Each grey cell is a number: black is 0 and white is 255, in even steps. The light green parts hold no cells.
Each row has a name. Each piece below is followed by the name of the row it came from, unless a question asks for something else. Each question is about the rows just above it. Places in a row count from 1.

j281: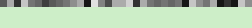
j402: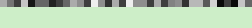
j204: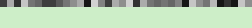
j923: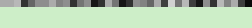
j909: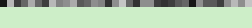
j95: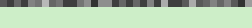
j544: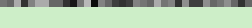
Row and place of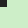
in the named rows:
j402, 8
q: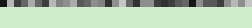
j909
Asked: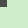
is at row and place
j281, 16
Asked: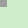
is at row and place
j95, 36
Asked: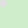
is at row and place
j281, 14

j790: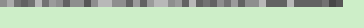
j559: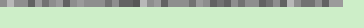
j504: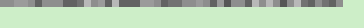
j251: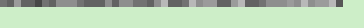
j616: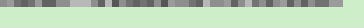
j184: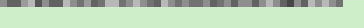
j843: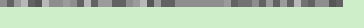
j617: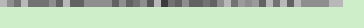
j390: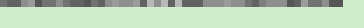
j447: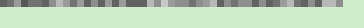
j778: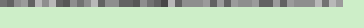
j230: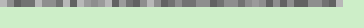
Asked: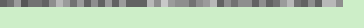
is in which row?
j447
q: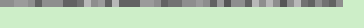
j504
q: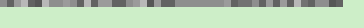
j843
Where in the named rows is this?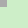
j790, 2
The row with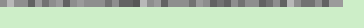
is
j559
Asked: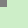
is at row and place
j390, 38

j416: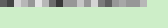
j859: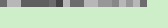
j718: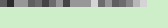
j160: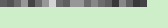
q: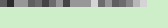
j718
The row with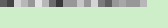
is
j416
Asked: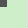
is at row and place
j160, 2
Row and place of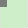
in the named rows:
j416, 15
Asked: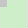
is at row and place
j416, 12
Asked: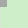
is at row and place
j416, 18

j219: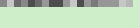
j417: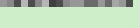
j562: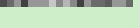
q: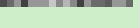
j562
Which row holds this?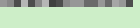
j417
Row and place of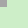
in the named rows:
j417, 17
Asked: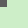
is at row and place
j562, 16
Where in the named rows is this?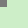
j219, 14

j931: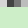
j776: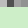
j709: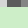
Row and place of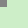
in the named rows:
j709, 4
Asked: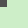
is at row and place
j776, 2

